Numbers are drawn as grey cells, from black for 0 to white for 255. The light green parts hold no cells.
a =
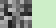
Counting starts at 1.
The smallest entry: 19
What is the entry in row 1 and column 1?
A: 104
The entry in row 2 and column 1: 160
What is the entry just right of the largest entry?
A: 188
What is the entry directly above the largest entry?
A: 47
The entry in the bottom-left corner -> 147
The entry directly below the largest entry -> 132
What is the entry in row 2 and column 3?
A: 90
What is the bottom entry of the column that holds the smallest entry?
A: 31
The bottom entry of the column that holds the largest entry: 147
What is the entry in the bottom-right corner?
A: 90
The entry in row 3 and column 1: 104
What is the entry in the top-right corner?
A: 104
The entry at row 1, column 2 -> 90
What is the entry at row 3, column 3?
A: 188

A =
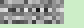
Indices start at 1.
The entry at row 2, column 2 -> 130
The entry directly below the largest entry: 145
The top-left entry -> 86
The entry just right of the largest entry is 86
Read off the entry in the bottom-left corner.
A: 115
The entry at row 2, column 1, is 130
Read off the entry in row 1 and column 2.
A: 158
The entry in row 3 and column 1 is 210
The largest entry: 234
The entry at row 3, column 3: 74
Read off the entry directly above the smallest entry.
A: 130
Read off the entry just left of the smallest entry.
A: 196
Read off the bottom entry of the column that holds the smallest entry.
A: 182
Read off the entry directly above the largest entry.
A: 145
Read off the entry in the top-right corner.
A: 130
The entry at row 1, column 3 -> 196
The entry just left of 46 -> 222
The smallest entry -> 20
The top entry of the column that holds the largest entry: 86
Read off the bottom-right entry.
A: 158
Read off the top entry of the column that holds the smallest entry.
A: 182

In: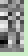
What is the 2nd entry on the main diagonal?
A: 84
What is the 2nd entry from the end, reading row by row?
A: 128
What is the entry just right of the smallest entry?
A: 15
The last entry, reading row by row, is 114
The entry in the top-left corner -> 197
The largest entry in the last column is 226
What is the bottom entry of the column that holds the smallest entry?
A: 128
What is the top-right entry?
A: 84
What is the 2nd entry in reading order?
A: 183
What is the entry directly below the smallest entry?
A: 72
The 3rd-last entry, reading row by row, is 143
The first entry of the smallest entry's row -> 0
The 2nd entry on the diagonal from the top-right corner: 99

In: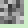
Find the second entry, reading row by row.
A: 95
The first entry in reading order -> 166
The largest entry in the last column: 209
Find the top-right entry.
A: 150
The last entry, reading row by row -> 150
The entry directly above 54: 196
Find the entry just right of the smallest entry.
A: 122

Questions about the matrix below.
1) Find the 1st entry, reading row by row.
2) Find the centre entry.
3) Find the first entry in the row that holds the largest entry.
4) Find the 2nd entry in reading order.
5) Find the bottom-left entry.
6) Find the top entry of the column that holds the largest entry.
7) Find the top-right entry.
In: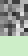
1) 104
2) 149
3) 117
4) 75
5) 149
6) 61
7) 178

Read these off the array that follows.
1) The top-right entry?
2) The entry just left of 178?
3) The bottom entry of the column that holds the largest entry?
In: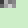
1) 135
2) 60
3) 205

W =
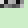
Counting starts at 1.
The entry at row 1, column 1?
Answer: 221
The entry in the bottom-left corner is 53
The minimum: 9
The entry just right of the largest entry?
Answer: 23

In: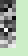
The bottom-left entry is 154
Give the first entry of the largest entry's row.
36
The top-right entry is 88
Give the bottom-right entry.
238
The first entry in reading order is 62
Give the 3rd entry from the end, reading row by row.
141
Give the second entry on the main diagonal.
127
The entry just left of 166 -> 114
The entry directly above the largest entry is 75
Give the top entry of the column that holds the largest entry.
48
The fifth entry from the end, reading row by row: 208
